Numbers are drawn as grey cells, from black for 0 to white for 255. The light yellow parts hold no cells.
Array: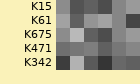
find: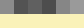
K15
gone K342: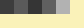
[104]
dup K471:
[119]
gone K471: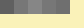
[126]

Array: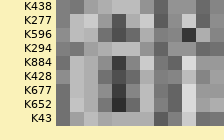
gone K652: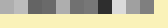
[195]
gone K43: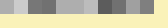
[166]
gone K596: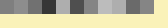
[181]
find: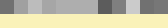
K43

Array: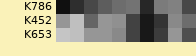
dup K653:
[150]
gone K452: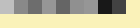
[52]
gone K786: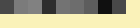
[39]
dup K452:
[150]
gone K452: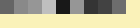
[144]
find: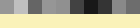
K452

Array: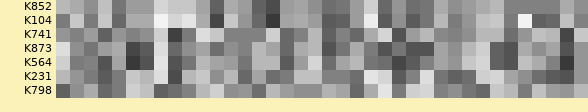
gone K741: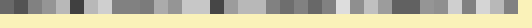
[136]
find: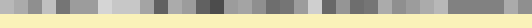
K852
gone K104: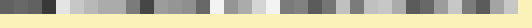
[236]
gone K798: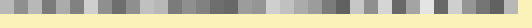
[178]

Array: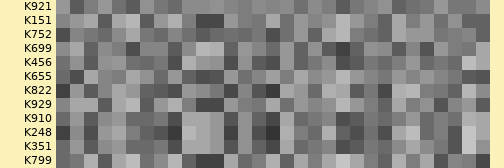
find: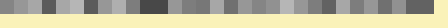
K151
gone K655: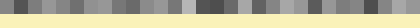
[159]

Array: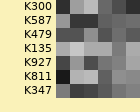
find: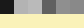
K811
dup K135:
[171]

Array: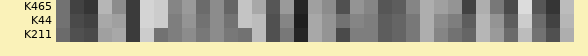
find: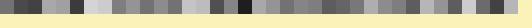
K44
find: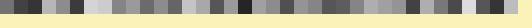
K465
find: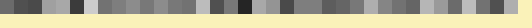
K211

